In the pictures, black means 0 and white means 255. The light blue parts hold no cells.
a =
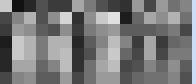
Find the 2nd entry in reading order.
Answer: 18
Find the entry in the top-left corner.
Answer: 201
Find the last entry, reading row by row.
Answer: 81
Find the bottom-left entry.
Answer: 71
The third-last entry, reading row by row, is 113
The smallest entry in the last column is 71
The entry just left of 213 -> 142
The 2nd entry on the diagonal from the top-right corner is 178
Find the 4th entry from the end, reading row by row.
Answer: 113
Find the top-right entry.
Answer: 132
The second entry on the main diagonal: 132
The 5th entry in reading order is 59
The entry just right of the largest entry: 29
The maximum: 224
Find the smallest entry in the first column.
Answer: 29
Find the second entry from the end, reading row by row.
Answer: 132
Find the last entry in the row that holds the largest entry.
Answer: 113

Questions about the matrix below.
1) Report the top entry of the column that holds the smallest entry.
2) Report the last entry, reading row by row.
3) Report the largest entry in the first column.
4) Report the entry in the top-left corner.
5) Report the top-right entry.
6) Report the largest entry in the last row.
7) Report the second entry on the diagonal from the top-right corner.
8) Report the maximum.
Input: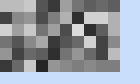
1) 85
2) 126
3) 209
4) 188
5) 94
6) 200
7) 209
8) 219

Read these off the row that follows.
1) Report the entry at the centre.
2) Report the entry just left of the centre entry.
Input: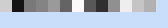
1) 249
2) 100

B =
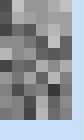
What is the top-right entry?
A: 192
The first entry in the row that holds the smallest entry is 129
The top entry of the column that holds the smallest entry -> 172
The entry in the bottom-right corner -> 129
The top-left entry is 79
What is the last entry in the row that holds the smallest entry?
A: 119
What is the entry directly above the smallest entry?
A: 182
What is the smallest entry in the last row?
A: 69
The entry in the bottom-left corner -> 119
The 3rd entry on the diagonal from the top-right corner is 160
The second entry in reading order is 192

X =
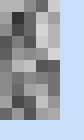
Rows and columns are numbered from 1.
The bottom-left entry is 104
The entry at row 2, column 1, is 160
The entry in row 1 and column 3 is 138
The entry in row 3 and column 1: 138
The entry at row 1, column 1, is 180
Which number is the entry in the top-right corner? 203
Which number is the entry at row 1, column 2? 180
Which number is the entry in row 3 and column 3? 104
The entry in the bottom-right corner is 170
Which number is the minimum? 52
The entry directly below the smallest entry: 74

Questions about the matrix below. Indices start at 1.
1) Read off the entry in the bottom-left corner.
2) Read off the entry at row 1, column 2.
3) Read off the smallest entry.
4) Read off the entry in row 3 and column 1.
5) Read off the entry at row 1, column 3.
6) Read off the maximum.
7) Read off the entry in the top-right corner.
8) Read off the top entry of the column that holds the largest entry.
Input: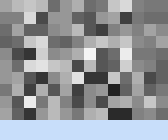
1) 163
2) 186
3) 33
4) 109
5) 198
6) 245
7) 120
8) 109
